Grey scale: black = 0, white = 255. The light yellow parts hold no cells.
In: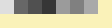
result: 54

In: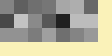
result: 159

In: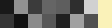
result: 87

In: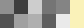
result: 160

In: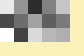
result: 66

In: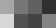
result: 216

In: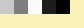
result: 127

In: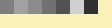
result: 113

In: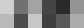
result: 199

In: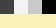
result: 65
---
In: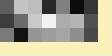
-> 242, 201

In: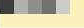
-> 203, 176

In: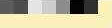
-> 228, 205

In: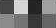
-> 214, 160

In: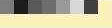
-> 216, 154

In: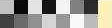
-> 249, 243
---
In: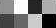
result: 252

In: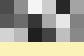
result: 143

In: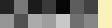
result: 120

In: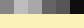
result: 189

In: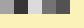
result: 54

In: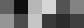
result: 14
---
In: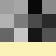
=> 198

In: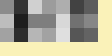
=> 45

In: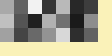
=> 69

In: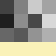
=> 88

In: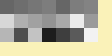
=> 78

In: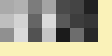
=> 218

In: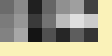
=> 167
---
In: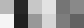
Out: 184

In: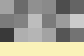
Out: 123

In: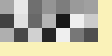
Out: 65

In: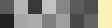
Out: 91

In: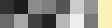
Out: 49

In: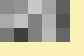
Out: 170

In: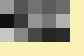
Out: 17

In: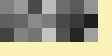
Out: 95

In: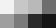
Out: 242
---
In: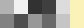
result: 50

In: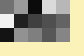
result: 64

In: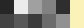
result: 160

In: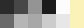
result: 148

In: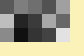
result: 59

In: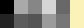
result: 134

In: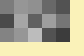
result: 96

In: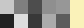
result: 77
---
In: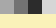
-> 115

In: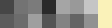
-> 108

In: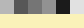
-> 87

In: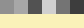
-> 167

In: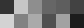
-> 130

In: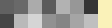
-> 185
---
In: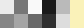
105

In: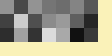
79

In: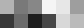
29

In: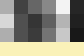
53

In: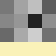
33

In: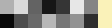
105

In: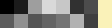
84

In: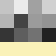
155

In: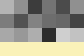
130
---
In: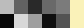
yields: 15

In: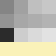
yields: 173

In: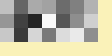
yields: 142

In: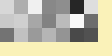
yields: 248

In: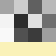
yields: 225

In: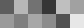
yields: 81

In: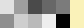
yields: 238

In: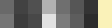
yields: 93

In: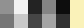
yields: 164
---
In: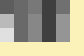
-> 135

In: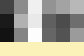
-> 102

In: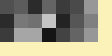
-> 67

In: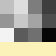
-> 91

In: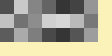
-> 53

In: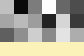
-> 137

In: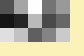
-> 95
